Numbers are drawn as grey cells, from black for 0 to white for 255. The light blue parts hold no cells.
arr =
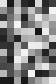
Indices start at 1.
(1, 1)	228
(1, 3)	170
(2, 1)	147
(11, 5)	245
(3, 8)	206
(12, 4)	24
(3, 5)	158
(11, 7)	40
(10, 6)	200
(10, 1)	70
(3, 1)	52
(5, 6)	21
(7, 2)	45
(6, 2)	92
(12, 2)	24
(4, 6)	168
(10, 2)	76
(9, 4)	203
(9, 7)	101
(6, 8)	215
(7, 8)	44
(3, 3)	170
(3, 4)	31
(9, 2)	33
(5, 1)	49
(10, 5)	93
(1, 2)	25
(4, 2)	129
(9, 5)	39
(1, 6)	217
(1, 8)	62
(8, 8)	127

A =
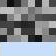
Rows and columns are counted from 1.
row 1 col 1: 116
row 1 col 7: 180
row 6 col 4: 171
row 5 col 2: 62
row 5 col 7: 136
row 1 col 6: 39
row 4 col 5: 41
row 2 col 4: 165
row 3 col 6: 81
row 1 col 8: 70
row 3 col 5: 126
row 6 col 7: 126
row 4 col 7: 153
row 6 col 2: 140

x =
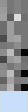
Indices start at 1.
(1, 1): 146
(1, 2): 119
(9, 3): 163
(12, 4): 127
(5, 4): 119
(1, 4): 119
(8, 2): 188
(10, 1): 137
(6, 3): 163
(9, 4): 112
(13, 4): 8
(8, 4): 8
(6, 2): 158
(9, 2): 153
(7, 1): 118
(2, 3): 129
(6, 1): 76

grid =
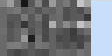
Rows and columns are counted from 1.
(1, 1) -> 132
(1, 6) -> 131
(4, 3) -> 91
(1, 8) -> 155
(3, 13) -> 58
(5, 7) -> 76
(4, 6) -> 97
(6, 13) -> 84
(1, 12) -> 197
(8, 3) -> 71
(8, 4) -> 80
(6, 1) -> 105
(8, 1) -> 105
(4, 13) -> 163
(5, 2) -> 87
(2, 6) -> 85
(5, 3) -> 99
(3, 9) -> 107
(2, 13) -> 108
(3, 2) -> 87
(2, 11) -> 89
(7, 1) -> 105
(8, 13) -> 108
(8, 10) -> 104
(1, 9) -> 107
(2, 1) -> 105
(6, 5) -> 30
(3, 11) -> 89
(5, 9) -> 86
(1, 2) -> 157
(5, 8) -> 98

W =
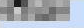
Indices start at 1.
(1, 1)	175
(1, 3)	28
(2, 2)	119
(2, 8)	105
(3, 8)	124
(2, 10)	133
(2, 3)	201
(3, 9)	168
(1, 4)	83
